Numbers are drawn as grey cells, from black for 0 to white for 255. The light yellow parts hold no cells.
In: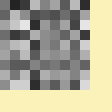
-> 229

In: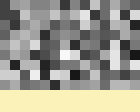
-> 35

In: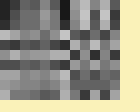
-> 69

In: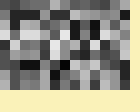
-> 168

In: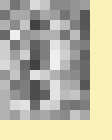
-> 87
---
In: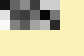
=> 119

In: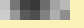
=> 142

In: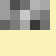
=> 123

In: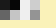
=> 148

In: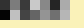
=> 182

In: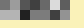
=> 147
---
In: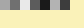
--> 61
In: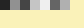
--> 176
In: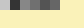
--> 102
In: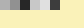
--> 61
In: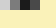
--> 73
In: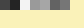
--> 118
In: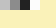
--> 252
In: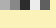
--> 95
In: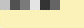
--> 101
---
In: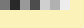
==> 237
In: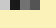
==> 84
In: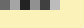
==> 188
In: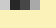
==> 169
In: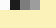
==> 157
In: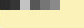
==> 138
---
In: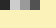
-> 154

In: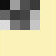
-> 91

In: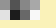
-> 104

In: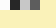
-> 199

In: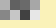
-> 65

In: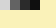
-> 43

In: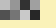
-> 201

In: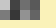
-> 146
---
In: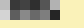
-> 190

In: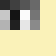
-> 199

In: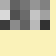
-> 217

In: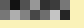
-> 91

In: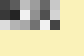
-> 56

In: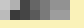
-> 199

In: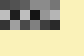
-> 190

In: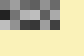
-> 34

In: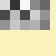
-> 73

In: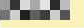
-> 157
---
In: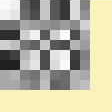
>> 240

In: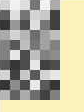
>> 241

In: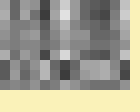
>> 103

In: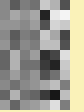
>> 91

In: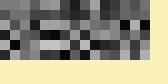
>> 123

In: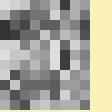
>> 209

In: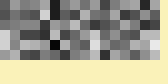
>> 154

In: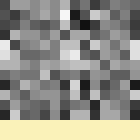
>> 157
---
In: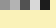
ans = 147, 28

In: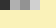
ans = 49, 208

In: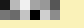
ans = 22, 140

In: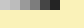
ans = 199, 36

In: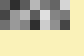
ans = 101, 69

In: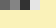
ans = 100, 229
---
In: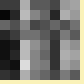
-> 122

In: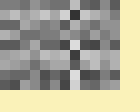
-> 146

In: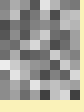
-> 215

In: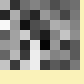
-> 69

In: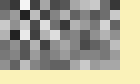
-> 167
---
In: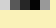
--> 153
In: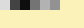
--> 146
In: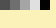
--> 2
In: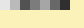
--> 47
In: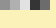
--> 108
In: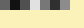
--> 140
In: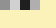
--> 175
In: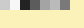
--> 121
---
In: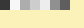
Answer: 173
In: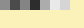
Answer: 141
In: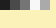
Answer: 117
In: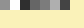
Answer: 124
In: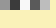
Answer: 150
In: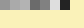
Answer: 150
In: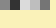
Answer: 135
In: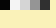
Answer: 149
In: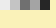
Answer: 164
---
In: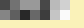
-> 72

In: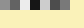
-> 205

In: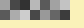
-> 90

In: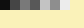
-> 195

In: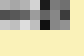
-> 27

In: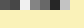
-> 104

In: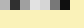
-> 214
